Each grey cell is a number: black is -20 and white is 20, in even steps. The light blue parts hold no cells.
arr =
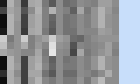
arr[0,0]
-16
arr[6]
[10, 1, 3, 7, 0, 4, 1, 15, 3, 2, -7, 1, 0, 1, 2, 5, 1]
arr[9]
[-18, 8, 4, -10, 5, 8, 1, -4, 2, -1, -1, 2, 0, 3, 8, 3, 2]
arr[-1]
[-18, 7, 4, -10, 4, 8, 1, -1, 2, -1, -1, 3, -1, 4, 9, 2, 2]
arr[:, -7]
[-2, -5, -1, -1, -2, -3, -7, -9, -1, -1, -3, -1]
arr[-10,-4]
3
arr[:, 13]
[0, 3, 3, 3, 1, 2, 1, 1, 3, 3, -1, 4]
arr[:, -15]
[3, 4, 4, 3, 3, 3, 3, 3, 3, 4, 2, 4]
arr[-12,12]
1
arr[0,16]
2
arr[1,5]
8
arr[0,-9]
2
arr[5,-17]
12
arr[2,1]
8
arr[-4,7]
-5
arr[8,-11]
0
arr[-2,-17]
-13
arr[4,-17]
-16
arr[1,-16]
6
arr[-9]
[-18, 8, 3, -10, 5, 7, 0, -5, 2, -2, -1, 2, 0, 3, 8, 3, 2]
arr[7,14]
3
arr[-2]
[-13, 7, 2, -10, 6, 6, -2, -6, 2, -3, -3, 2, 1, -1, 2, 7, 2]
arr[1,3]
-7

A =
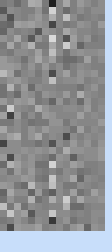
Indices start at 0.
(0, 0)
-1
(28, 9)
12
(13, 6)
3
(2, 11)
-1
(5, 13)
-1
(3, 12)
2
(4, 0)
-4
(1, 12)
0
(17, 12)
1
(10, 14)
0
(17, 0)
-1
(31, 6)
1
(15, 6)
3
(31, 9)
3
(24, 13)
0
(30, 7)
11
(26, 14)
1
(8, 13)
0
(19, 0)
2
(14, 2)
4
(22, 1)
-8
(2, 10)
2
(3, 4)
5
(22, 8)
3
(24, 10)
1
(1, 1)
2
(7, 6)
0
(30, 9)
2
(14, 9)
-1
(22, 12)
2
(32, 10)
3
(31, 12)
0
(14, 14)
1
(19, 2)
7
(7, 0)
0
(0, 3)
0
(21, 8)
0

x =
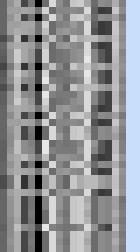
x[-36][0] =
-4
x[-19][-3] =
-10
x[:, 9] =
[-2, 1, -1, 1, 4, -4, 4, -1, -1, -3, -1, -2, -4, -1, -1, 4, -1, 1, -2, -1, -2, -1, 3, -2, 4, -4, -4, 4, -1, -1, -2, -1, -2, -1, -2, -1]
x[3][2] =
5
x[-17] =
[-4, 2, 7, -9, -2, -20, -3, 14, 4, -1, 11, 12, 8, -3, 2, 1, 5, -1]
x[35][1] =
2
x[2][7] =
14
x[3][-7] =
1
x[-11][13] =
9
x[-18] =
[-4, 3, 7, -9, -1, -20, -3, 14, 1, -2, 11, 12, 6, -3, 2, 1, 7, 0]
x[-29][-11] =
-3
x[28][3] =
-9
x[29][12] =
8
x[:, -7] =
[12, 1, 12, 1, 1, 7, 1, 3, 3, 7, 3, 1, 7, 3, 3, 1, 12, 1, 12, 12, 1, 3, 1, 12, 1, 7, 7, 1, 12, 12, 12, 12, 1, 12, 12, 12]
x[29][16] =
5
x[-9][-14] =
5
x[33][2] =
7
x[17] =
[-4, 5, 5, 6, 5, -2, 13, -3, 1, 1, 2, 1, 14, -7, -11, -10, 11, 2]
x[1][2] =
5
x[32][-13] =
-9
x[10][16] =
9
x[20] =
[-5, 2, 10, 2, 0, -9, 16, -3, -1, -2, -1, 1, 14, 3, -6, -10, 9, 0]
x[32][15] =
-10
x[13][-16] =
10
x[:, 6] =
[-3, 13, 0, 13, 10, 3, 10, 13, 13, 3, 13, 16, 3, 16, 13, 10, -3, 13, -3, -3, 16, 16, 10, -3, 10, 3, 3, 10, 0, 0, -3, -3, 16, -3, -3, -3]
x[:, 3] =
[-9, 6, -9, 6, 6, -12, 6, 6, 6, -12, 6, 2, -12, 2, 6, 6, -9, 6, -9, -9, 2, 2, 9, -9, 6, -12, -12, 6, -9, -9, -9, -9, 2, -9, -9, -9]
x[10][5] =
-9
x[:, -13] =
[-20, -2, -20, -2, -2, -20, -2, -9, -9, -20, -9, -9, -20, -9, -9, -2, -20, -2, -20, -20, -9, -9, -2, -20, -2, -20, -20, -2, -20, -20, -20, -20, -9, -20, -20, -20]
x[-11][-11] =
10
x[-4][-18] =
-5
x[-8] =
[-4, 3, 7, -9, -2, -20, 0, 14, 3, -1, 11, 12, 6, -3, 2, 1, 5, -2]
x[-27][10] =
11
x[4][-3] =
-10

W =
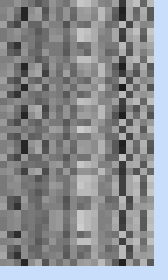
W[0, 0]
0
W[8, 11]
10
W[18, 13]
7
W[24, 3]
-10
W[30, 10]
2
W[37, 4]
2
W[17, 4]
-3
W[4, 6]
-3
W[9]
[1, 3, -3, -14, 2, 5, -6, 3, -2, 1, -3, 4, 5, 2, 9, 1, -6, -15, 6, -4, 7, -6]
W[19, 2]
-7
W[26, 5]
-3
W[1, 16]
-5
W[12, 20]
6
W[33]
[5, -7, -13, 2, -2, -4, 0, 1, 0, -6, 2, -4, -1, 6, 1, -1, -2, 9, -6, 5, 2, 5]
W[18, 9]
-3
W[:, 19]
[10, -4, -3, 6, 10, 7, 6, 6, 9, -4, -7, 6, -4, 5, 9, -7, -3, 6, 8, 5, -3, -4, 6, 7, -7, 10, 8, 9, 7, 4, 6, 8, 7, 5, 9, 6, 5, -3]
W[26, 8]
3
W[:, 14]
[1, 9, 9, 4, 2, 0, 1, 2, 1, 9, 9, 3, 9, 2, 1, 9, 9, 3, 0, 4, 8, 8, 3, 0, 9, 2, 0, 0, 4, 1, 0, 0, 0, 1, 1, 2, 0, 9]
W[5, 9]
-3
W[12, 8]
-1
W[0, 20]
-4
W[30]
[0, 1, 3, -2, -1, -2, -3, 3, 4, -1, 2, 11, 9, 8, 0, 1, 5, -10, 6, 6, -5, 10]
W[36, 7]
0
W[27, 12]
9
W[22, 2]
-9
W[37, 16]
-6
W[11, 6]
2
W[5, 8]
3
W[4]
[-1, 1, 3, 0, -2, -6, -3, 2, 1, -2, 4, 11, 10, 7, 2, 0, 6, -10, 6, 10, -4, 11]
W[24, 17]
-12
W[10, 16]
-4
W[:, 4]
[-2, 2, 3, -4, -2, -1, -1, -3, -1, 2, 4, -3, 2, -2, -1, 5, 2, -3, 0, -5, 3, 1, -4, -2, 4, -2, -1, -3, -3, -1, -1, -1, -1, -2, -1, -4, -2, 2]
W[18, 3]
-2
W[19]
[4, -5, -7, 2, -5, -4, 2, 0, -1, -6, 1, -1, -1, 4, 4, -3, -3, 8, -9, 5, 0, 2]
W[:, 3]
[0, -14, -14, 3, 0, -2, 2, 3, 0, -14, -10, 4, -14, 2, 0, -10, -14, 2, -2, 2, -14, -14, 4, -3, -10, -1, -2, 0, 4, 2, -2, -2, -3, 2, 0, 2, 2, -14]

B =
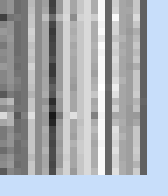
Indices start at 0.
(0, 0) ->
1
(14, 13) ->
6
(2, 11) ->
13
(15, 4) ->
11
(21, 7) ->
-8
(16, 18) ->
4
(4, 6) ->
6
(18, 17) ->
6
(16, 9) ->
12
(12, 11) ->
11
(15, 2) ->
-2
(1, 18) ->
6
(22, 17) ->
6
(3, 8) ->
4
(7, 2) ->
-3
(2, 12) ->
14
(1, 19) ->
11
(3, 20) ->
-5
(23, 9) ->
13
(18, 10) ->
6
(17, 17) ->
7
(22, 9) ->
12
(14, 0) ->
6
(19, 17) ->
8
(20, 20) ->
-5
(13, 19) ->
12
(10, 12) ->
14
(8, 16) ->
14
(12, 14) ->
20
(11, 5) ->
2
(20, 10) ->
8
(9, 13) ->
6
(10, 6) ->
5
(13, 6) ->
7
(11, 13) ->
7
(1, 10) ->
6
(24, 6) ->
7
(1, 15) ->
-4

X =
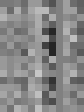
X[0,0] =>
-1
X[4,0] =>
-1
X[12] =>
[4, 4, 3, -3, 7, 5, 1, -9, 0, 3, 2, 0]
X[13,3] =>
1
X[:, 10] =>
[-3, 5, 0, 4, -1, 10, -3, -1, -1, 3, 8, -5, 2, -3, 1, 3]
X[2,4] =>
4
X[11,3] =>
-4
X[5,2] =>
3
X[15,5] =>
10
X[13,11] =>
4
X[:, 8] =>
[0, 0, 0, 0, 0, 0, 0, 0, 0, 0, 0, 0, 0, 0, 0, 0]
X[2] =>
[8, 4, 4, 2, 4, 7, -3, 7, 0, 2, 0, 3]
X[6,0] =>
-1
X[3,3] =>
0
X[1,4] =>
6
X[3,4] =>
2
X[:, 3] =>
[-3, -1, 2, 0, -2, 2, 0, -6, 3, -1, 5, -4, -3, 1, 0, 5]
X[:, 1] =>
[-1, -3, 4, 0, 3, 1, 4, -1, 2, 2, 2, 0, 4, 2, 4, -2]
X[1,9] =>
5
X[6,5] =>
4
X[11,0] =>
-3
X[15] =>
[4, -2, 8, 5, 0, 10, 2, 4, 0, 2, 3, 1]
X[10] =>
[7, 2, 6, 5, 1, 11, 2, 1, 0, 4, 8, 0]
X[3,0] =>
2
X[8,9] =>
0
